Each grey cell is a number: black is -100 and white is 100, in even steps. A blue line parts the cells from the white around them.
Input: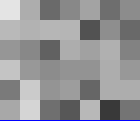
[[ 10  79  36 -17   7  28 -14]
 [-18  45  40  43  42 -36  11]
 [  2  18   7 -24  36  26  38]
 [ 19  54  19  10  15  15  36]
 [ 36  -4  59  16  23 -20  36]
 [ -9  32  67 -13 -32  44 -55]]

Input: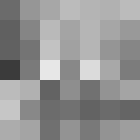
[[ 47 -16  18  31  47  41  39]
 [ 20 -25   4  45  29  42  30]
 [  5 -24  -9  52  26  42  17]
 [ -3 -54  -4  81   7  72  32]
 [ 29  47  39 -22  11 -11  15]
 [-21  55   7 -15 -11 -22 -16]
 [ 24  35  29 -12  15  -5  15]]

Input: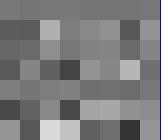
[[ -7  -6  -8  -6  -6  -8  -8  -8]
 [ 16 -28 -29  37  -1   7  13 -32]
 [  4 -20 -17  11  -7   3   4 -16]
 [-12 -30   4 -24 -47  16   6  43]
 [ -7  -1  -8  -2   1 -12 -11 -15]
 [ 10 -43 -23   7 -43  29  31  14]
 [ 18  18 -32  71  52 -24 -14 -59]]

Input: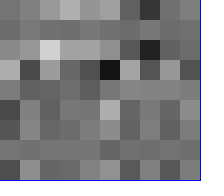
[[ -2  -9   0  20  37  17  25 -25 -58 -11]
 [-12 -15  -5 -11 -13  -6 -11 -15  -7 -15]
 [-15   8  18  64  27  27  12 -32 -73 -24]
 [-36  36 -42  22 -19 -37 -84  28 -33  18]
 [ -3  -3 -24 -21 -14 -26  -7   4   3   2]
 [ 10 -43   0 -25  -7  -8  36 -21  -4 -20]
 [ -3 -33   4 -19 -15  -3  10 -23  -2 -24]
 [-13  -9 -11  -8  -8  -8 -21 -12 -14 -10]
 [ -3 -39  11 -20 -18   2  14 -30   0 -31]]

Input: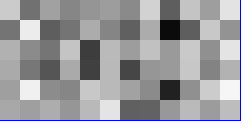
[[ 78  59 -11  26   5  17  23   8  65 -26  54  24]
 [ 15  -9  85 -26  -9  35   4 -25  35 -91 -26  57]
 [ 79  39   9  -8  54 -52  46  23  51  21  58  13]
 [ 40  33  -7 -33  33 -50  45 -45  18  21  56   3]
 [ 93  25  88  10   5  57  45  27   9 -74  13  60]
 [ 48  32  25  36  18  45  79 -25 -23  19  46  22]]

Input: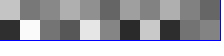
[[-20  54  -6   7  37  13 -21  25   2  37   1]
 [  3 -63  96  -9 -32  80   4 -67  58 -65 -10]]

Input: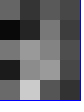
[[-44 -21 -59 -30]
 [-52 -93 -72  -6]
 [-39  -7  20   3]
 [-44 -79  10  21]
 [-61 -17  59 -33]]

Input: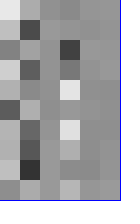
[[ 18  82  35  14   8  17]
 [ 16  50 -41  20  16  14]
 [ 18   2  27  15 -49  19]
 [ 19  62 -26  15  -6  15]
 [ 12  39   8  14  79  13]
 [ 13 -28  37  12  19  15]
 [ 12  41 -19  16  76  12]
 [ 15  39 -32  20  37  11]
 [ 16  50 -60  20  10   9]
 [ 21  11  34  20  43  18]]

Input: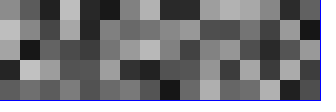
[[-24  10 -29 -74  49 -69 -81   1  40 -68 -67  24  40  32   6 -66]
 [-83  49   6 -45  31 -71   0 -18  -9   7  19 -39 -40  -9 -49  21]
 [ 20  29 -82 -22 -41 -52  -8  21  44   1 -48   2  18 -39 -68 -34]
 [-52 -71  51  23 -35 -33  24 -61 -73 -36 -33  17 -53  30 -54  34]
 [-39 -27 -13 -28  -3 -36 -17  -5 -34 -83 -18  37 -20 -14  39 -75]]
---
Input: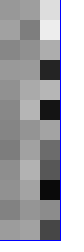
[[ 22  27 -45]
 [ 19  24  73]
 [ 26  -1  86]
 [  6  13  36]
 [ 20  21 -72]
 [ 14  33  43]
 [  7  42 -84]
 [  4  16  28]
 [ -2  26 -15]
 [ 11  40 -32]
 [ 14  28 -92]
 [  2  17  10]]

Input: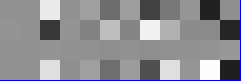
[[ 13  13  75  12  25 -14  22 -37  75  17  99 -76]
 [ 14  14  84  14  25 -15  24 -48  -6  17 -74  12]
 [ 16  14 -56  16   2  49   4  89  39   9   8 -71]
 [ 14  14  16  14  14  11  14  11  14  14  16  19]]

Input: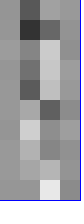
[[ 18  18  82   9]
 [ 17 -31  26  20]
 [ 18 -60 -19  15]
 [ 22   4  59  13]
 [ 18 -11  56  23]
 [ 19 -29  50  20]
 [ 19  32 -25  10]
 [ 17  62  11  24]
 [ 20  40   5  14]
 [ 20  30  42  16]]

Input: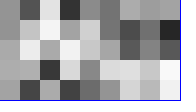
[[ 28 -46  34 -48 -15  16  67  45  89]
 [ 16 -35  78 -60   9 -10  35  23  28]
 [ 15  54  91  28  63  -9 -40 -12 -70]
 [ 33  85  33  90  57  30 -30   3 -31]
 [ 36  38 -56  70   7  72  75  57  95]]

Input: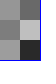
[[ 23 -68]
 [ 18 -18]
 [ -2  50]]

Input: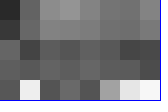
[[-32  87 -34 -18 -34  27  80  94]
 [-68 -22  10  16   3  -9 -11   3]
 [-56 -19   2   0  -3 -12 -14  -5]
 [-21 -47 -28 -33 -25 -31 -45 -43]
 [-26 -31 -22 -27 -20 -28 -29 -40]]
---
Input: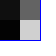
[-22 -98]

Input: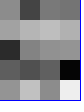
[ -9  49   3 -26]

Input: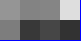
[ 74 -45]

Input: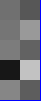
[-32  -8]

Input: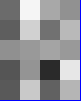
[ 14 -11  20 -33]

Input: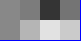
[-9 77]

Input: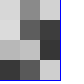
[ 65 -27  44]
